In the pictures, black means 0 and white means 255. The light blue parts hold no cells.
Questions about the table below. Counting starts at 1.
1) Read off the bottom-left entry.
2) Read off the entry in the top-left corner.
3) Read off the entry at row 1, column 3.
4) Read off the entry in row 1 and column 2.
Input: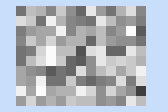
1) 155
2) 115
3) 178
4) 189
